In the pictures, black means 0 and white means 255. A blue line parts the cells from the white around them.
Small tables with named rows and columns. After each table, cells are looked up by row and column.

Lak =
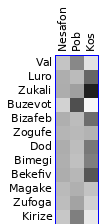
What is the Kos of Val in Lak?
226
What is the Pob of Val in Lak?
136
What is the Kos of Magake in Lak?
195
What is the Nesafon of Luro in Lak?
174
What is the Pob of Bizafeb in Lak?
188
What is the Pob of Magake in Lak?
176
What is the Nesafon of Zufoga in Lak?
189
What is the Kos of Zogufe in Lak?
179
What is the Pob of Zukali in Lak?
160
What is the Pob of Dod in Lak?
189
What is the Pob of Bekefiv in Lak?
183
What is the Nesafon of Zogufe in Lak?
181
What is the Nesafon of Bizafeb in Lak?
175
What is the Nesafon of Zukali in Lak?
173
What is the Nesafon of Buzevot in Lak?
210
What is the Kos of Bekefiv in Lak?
86

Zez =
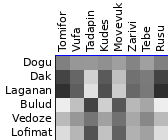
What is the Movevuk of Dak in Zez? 191
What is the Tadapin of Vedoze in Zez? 117
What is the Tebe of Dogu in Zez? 160
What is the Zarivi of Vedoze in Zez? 168
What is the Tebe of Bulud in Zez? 166
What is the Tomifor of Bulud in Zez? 237
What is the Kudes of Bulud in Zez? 207
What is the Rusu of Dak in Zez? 67
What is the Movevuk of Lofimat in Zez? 97
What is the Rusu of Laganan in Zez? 46
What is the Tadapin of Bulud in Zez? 67
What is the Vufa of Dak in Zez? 102
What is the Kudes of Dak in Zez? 90
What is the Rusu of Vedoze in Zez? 186

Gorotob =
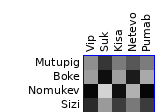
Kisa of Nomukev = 17
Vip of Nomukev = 7
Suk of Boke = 14
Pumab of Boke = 169
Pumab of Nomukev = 6
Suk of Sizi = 154
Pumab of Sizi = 59
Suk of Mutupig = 54
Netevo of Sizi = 121
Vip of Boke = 157
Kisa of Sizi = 61
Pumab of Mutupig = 124
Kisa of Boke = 159
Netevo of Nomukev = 177
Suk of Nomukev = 211
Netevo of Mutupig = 87
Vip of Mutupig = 144
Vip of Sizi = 42
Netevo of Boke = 27
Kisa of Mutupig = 123

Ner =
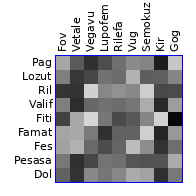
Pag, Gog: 198
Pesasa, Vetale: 47
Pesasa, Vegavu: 71
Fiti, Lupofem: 119
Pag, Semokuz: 132
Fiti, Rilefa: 74
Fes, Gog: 110
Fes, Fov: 161
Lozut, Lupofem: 114
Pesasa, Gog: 171
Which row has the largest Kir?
Fiti

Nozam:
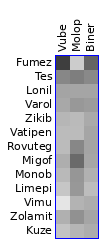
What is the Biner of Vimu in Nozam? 173
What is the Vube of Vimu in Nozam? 229
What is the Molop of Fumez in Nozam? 204
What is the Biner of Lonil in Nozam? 165
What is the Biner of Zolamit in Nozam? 165
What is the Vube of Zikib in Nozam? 182
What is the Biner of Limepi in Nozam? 189
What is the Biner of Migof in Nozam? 166
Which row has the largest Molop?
Fumez

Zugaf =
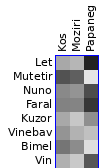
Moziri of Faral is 132
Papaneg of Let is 35
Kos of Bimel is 117
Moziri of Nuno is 148
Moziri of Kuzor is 199
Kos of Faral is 130
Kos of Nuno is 137
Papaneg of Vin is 87
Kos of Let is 168
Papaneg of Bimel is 222
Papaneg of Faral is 54
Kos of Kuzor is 168

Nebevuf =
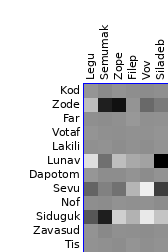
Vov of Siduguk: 233
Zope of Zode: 17
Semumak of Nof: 140
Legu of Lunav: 223
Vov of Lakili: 142
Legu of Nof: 142
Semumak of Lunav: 112
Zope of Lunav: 190
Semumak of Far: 141
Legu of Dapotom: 150
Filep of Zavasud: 143
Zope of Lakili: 141
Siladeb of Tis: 146

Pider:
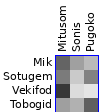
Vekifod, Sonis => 220
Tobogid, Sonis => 177
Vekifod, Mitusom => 55
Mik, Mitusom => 100
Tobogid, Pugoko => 96
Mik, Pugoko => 186
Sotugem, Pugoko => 130
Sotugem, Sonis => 202
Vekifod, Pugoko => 229
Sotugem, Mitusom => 123
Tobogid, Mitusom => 159
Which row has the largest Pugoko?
Vekifod

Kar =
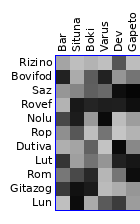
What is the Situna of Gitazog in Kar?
17
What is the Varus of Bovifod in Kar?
34
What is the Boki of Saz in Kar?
95
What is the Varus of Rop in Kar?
116
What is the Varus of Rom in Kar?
182
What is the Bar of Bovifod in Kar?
34
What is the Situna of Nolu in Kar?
28
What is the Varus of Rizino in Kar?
191
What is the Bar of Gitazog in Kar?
58
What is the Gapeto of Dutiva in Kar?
136
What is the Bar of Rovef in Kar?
179
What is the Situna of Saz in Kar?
133

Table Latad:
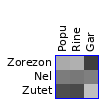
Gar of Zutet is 192
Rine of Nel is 120
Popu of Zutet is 78
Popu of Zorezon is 170
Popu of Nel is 124
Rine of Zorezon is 176
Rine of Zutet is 73
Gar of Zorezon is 63
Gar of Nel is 127
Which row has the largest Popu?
Zorezon

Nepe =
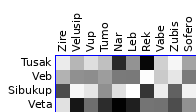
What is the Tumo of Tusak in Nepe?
192
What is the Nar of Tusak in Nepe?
41
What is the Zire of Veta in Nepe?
225
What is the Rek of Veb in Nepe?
253
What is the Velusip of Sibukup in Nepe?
247
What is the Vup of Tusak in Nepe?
222

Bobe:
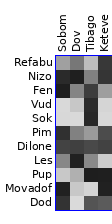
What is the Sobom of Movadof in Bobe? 33
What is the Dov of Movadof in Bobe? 200
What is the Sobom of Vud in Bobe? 217
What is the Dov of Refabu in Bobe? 119
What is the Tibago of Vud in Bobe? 43
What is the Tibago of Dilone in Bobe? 73
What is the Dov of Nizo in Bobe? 31
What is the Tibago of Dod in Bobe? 84
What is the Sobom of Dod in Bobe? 51
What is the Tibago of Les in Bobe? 137
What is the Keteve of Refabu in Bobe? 56
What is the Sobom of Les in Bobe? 135
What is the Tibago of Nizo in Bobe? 129
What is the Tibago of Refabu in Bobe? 189
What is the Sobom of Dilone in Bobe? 67

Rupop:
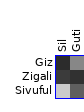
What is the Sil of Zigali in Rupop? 59
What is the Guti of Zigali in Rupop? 49
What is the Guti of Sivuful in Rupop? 95
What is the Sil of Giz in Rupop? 44
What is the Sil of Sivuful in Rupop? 203
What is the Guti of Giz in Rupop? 135

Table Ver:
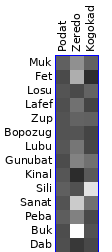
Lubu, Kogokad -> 70
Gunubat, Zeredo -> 130
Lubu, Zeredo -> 118
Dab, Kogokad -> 72
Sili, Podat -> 95
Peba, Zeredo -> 129
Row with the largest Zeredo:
Buk

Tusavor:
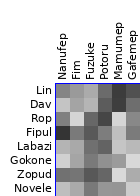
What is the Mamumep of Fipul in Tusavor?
191
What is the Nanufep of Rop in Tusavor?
128
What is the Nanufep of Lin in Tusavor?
133
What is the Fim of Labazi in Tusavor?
169
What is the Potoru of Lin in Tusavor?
107
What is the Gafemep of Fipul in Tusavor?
123
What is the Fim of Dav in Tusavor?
164
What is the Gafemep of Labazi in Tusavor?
185
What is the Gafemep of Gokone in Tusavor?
216
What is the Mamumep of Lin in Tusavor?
60
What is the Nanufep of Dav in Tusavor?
196
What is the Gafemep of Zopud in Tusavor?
172
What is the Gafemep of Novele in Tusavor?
204
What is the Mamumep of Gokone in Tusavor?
155
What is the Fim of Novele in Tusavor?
170
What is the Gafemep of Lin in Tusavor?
81
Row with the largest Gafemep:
Gokone

